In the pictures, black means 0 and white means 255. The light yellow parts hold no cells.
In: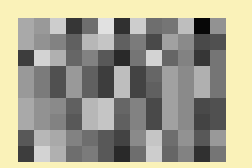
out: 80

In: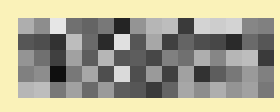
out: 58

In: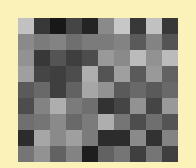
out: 84

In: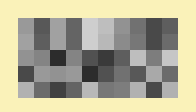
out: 198

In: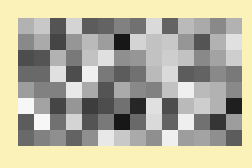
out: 31

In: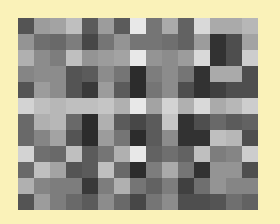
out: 78

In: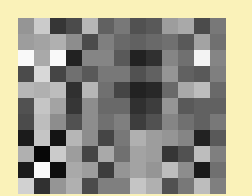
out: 127

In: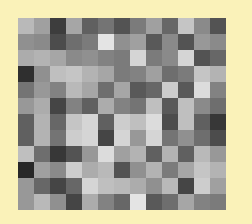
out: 179

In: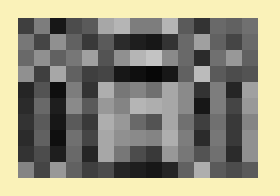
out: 144
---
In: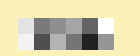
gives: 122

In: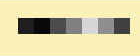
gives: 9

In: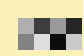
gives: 61

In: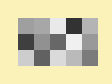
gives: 167

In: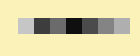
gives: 61

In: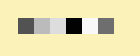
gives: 187

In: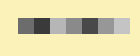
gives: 58

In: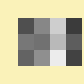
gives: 135
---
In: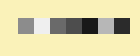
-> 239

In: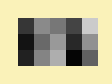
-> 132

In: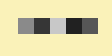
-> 54

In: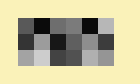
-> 205

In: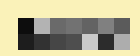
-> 50

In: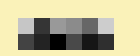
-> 35

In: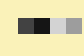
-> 21

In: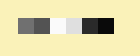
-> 83

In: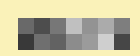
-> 111
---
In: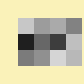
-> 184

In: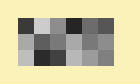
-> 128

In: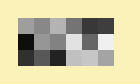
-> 164

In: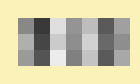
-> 168

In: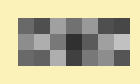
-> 85

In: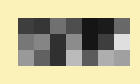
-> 160

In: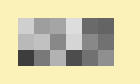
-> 143

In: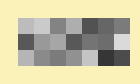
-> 76

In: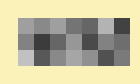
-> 122

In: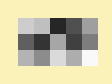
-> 249
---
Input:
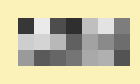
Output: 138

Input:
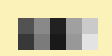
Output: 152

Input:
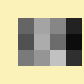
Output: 108

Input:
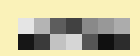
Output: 16

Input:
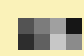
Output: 199

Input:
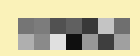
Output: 62

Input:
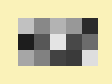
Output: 72

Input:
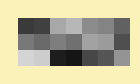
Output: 155

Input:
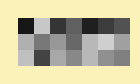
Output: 207
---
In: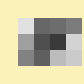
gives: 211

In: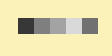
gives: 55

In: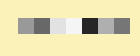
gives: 226

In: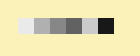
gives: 176

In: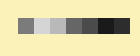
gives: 185

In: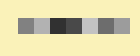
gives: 49

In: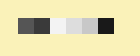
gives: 58

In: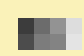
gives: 221

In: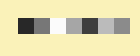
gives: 251

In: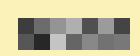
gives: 196
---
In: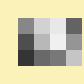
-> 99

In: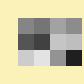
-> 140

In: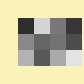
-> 54

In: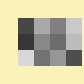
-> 201

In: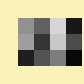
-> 24

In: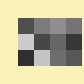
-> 116

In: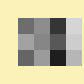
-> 213
